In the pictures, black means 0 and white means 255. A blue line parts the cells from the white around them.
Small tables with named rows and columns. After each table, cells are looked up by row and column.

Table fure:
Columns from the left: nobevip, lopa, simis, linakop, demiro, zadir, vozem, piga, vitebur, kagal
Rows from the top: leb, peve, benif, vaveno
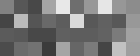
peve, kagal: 152
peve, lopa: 187
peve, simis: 85
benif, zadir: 93
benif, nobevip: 91
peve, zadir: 218
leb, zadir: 110
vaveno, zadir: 102
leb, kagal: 140
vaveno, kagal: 159
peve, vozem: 88
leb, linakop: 165
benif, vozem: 93
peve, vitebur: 88

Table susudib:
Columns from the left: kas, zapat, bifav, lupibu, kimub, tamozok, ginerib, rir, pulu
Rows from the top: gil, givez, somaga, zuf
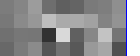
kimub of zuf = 114
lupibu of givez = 190
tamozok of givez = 170
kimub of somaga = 217
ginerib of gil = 122
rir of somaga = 195
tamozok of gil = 100
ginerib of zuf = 153
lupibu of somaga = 50
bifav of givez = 151
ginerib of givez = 162
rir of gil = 126
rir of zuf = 167
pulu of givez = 147
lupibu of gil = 110
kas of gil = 124

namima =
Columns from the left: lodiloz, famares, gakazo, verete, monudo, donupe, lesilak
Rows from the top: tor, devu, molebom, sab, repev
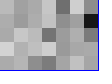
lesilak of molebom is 123
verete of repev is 124
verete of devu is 194
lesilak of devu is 23
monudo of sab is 154
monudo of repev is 165
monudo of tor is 111
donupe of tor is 207
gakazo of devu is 173
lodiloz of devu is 173
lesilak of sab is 170
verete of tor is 198

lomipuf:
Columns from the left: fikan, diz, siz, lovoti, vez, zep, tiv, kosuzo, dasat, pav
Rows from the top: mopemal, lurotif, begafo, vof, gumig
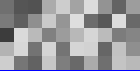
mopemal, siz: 82
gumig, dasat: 196
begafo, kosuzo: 187
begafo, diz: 218
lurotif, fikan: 122
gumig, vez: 126
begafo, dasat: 124
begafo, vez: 156
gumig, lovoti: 199
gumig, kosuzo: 111
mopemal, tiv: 220
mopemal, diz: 85
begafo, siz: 186
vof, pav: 143
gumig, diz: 118
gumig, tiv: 171
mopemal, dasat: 99
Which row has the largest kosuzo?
begafo

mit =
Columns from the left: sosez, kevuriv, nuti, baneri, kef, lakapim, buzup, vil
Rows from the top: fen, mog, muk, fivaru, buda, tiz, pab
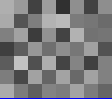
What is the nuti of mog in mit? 126
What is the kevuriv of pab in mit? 124
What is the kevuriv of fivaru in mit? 93
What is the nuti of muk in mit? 60
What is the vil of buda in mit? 129
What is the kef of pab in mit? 124
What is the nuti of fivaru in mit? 151
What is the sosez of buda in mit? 92
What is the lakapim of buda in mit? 132
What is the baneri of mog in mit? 179
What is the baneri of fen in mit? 157
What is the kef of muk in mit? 67

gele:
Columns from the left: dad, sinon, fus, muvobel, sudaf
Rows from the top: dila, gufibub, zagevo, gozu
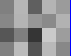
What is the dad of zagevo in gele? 86
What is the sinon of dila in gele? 182
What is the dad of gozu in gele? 128
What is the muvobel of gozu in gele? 185
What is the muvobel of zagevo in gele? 202
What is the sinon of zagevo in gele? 127
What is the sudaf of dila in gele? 155
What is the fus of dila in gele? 95

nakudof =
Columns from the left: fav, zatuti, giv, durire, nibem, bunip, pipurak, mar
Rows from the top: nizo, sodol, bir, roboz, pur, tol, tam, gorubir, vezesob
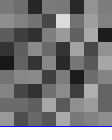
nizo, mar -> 125
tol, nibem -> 124
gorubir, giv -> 95
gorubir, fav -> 107
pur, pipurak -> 89
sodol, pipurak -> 158
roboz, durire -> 106
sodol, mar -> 129
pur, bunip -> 118
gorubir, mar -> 100
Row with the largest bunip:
roboz

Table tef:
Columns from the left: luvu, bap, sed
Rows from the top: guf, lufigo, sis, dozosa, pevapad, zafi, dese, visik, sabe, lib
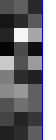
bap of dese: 152
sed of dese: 96
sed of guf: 41
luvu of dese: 138
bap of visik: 113
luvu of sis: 37
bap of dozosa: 75
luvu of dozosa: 4
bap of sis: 245
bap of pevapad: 82
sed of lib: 95
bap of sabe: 37
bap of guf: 96
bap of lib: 45
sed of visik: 96
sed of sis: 166
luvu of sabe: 69
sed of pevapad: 155

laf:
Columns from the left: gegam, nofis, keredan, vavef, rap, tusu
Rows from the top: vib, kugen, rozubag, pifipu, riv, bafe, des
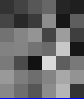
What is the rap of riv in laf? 94
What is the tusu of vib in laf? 31
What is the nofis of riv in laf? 75
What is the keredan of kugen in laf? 59
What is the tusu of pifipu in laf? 22
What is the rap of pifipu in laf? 200
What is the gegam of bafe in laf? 153
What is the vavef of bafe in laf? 132
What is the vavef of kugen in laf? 141
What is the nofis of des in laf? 110

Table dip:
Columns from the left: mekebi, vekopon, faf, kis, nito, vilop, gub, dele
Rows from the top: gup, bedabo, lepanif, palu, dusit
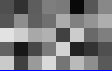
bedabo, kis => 112
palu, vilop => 33
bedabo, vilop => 128
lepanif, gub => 105
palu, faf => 71
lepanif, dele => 127
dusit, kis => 217
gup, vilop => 9
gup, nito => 122
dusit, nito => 117
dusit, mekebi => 202

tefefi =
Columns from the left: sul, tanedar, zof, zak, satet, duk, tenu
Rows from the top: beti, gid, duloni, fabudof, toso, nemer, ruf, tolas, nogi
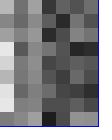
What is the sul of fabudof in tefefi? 231
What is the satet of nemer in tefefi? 62
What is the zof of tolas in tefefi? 131
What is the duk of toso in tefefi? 94
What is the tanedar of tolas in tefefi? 127
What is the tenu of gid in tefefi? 81
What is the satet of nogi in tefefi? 75
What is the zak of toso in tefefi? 70
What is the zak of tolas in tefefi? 78
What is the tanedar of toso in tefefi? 122
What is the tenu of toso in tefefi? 86
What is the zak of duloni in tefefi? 43
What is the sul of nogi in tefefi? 124
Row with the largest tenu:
nogi

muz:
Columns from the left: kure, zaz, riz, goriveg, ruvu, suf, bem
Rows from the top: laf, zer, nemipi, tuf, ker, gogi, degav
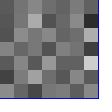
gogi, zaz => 124
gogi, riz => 161
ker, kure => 90
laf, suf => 123
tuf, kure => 132
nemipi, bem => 174
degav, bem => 136
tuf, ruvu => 128
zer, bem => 44
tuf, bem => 62
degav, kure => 139
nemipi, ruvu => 100
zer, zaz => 118
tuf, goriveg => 83
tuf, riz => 120
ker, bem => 205
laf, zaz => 116
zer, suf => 138
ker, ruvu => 97

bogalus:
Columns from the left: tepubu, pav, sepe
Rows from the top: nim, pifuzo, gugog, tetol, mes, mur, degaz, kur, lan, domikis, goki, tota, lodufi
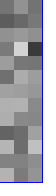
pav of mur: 172
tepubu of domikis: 99
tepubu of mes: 157
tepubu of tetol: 122
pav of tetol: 211
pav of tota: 130
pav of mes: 119
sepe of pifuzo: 120
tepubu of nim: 116
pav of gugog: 153
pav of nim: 146
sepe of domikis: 161
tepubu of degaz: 161
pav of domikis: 109
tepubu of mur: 112
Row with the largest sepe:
goki

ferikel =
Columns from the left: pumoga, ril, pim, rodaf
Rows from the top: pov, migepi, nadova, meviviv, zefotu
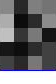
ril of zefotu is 41
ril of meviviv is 14
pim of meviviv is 44
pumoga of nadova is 192
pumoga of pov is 136
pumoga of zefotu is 66
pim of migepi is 43
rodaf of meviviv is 65
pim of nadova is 121
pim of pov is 127
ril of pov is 40
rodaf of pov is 116
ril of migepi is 12
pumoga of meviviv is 22
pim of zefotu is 120
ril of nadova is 54
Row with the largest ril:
nadova

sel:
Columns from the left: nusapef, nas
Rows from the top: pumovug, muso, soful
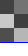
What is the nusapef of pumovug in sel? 66
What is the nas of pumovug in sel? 115
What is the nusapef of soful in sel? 78
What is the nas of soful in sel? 182
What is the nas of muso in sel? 63
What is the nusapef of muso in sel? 201
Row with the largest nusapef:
muso

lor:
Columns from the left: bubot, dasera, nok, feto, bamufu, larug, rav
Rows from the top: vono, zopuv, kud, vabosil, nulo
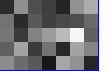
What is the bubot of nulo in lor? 140
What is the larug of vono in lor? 146
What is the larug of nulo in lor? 145
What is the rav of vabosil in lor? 134
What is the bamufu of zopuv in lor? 73
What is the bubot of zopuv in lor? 115

